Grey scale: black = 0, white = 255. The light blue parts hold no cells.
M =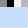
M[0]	139
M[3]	184
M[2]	242

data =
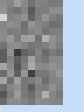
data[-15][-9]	139
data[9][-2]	147
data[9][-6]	126
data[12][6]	123
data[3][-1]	113
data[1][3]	130
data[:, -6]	[137, 130, 145, 112, 117, 159, 130, 99, 118, 126, 150, 118, 119, 121, 131]
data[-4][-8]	113
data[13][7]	134
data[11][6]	109
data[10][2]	97
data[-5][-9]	109
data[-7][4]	161
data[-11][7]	125
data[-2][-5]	109
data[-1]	[107, 139, 141, 131, 119, 140, 138, 133, 131]
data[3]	[135, 144, 137, 112, 147, 133, 126, 109, 113]
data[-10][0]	139
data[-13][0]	212
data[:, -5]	[114, 90, 99, 147, 133, 161, 117, 110, 161, 171, 64, 124, 92, 109, 119]
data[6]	[115, 140, 143, 130, 117, 121, 127, 143, 127]
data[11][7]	129
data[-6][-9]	165
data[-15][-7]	157
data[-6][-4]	139
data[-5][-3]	121
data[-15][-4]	130
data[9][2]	86
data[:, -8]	[133, 124, 130, 144, 124, 153, 140, 144, 129, 139, 149, 113, 132, 125, 139]
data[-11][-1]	128
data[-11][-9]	138
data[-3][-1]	128
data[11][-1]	133

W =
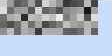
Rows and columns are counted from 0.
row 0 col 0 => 203
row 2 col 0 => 112
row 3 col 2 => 111
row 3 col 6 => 73
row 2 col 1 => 172
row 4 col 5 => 58
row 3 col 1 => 78
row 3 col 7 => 99
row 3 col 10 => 163
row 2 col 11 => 200
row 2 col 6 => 209
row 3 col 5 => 164
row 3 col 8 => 127
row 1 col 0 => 220
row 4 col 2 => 105
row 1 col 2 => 152
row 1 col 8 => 84
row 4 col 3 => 172
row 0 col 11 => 83

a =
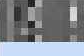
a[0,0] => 97
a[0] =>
[97, 126, 82, 89, 40, 172, 103, 102, 96, 94, 136, 102]
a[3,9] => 93
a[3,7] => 98
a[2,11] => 92
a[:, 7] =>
[102, 99, 101, 98, 98, 99]
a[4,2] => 98
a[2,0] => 90
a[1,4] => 160
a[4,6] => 95
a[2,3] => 90
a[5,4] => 48
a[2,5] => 125
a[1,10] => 210
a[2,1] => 134
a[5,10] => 138
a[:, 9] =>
[94, 96, 93, 93, 93, 89]
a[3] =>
[94, 126, 84, 100, 42, 162, 97, 98, 96, 93, 133, 97]

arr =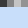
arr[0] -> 57
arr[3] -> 147

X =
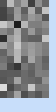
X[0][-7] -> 83
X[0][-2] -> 143
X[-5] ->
[124, 76, 54, 119, 101, 124, 104]
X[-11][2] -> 27
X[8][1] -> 94
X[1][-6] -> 99
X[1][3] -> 95
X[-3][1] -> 98
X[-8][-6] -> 137
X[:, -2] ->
[143, 94, 139, 126, 112, 95, 141, 140, 124, 124, 127, 97, 121, 86]
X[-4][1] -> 92
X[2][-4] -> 115
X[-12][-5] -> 157
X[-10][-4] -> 107
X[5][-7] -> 47
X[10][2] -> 91
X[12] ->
[220, 74, 104, 114, 198, 121, 123]
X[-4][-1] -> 124
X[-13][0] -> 68
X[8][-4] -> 93
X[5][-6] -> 154
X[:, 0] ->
[83, 68, 67, 198, 137, 47, 163, 100, 113, 124, 90, 86, 220, 80]
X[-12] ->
[67, 88, 157, 115, 153, 139, 86]
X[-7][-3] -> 158
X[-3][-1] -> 145
